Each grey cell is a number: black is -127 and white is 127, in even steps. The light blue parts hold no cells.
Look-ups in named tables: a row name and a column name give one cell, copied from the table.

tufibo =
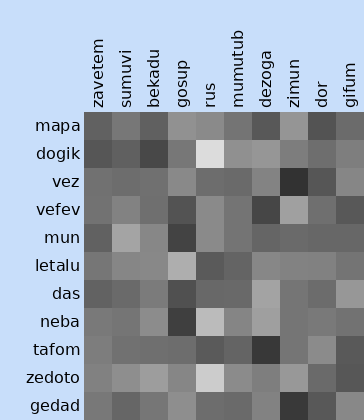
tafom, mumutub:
-27
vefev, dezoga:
-57
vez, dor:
-41
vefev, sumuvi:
2
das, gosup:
-47
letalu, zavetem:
-9
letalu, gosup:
46
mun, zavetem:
-30
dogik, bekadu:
-55
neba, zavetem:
-6
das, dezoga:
35
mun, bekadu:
7
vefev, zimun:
32
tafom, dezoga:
-71
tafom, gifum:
-38
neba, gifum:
-13
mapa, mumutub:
-11
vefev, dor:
-16
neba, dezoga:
31
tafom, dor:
11

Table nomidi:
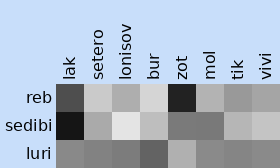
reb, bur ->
85
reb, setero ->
74
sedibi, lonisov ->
100
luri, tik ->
5
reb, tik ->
25
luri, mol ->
10

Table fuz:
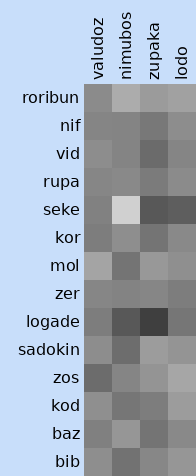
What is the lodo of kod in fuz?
28
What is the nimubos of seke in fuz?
80
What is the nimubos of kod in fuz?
-9
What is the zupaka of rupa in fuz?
-4
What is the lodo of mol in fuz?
15
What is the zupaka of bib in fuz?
7
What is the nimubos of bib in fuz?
-13
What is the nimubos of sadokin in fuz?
-18
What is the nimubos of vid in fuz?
4
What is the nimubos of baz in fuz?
22
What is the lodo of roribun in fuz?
33
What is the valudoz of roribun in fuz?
11
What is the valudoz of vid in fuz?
13
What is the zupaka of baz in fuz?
-11
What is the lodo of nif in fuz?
13
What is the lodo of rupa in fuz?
11
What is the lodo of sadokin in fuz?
20
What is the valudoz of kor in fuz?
-2

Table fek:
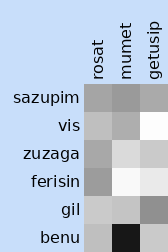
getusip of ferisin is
106
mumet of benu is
-104
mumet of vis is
46
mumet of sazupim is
26
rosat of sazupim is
37
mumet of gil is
68
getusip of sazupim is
42
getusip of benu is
74
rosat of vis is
63
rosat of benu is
63
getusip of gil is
16
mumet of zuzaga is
90
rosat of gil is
74
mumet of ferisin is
121
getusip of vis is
125
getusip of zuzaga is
74
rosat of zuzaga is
40
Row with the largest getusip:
vis

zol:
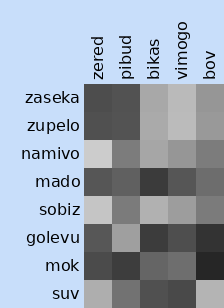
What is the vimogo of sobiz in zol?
29
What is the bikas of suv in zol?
-47
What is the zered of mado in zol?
-41
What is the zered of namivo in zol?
76
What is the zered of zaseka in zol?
-50
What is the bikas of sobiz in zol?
49
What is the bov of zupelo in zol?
25
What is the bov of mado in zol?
-18
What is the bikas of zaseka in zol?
40
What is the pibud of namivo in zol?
-3
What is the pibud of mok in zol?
-66
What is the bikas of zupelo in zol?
42
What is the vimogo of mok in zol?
-17
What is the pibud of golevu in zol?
31
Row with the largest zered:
namivo

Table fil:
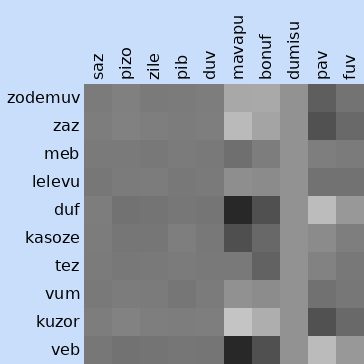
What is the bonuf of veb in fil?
-47
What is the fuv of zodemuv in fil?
-12
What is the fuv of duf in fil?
24
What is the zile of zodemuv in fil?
-5
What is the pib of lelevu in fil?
-7
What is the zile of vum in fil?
-4
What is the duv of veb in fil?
-10
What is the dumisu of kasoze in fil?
18
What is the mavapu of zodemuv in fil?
40
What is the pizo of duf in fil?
-13
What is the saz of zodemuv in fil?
-4
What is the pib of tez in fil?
-4
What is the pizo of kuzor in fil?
2
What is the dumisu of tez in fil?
18
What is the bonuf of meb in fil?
-2
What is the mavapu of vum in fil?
17
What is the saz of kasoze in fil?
-3
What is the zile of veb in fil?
-11
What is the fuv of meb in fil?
-4
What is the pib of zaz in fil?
-3
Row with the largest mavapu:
kuzor

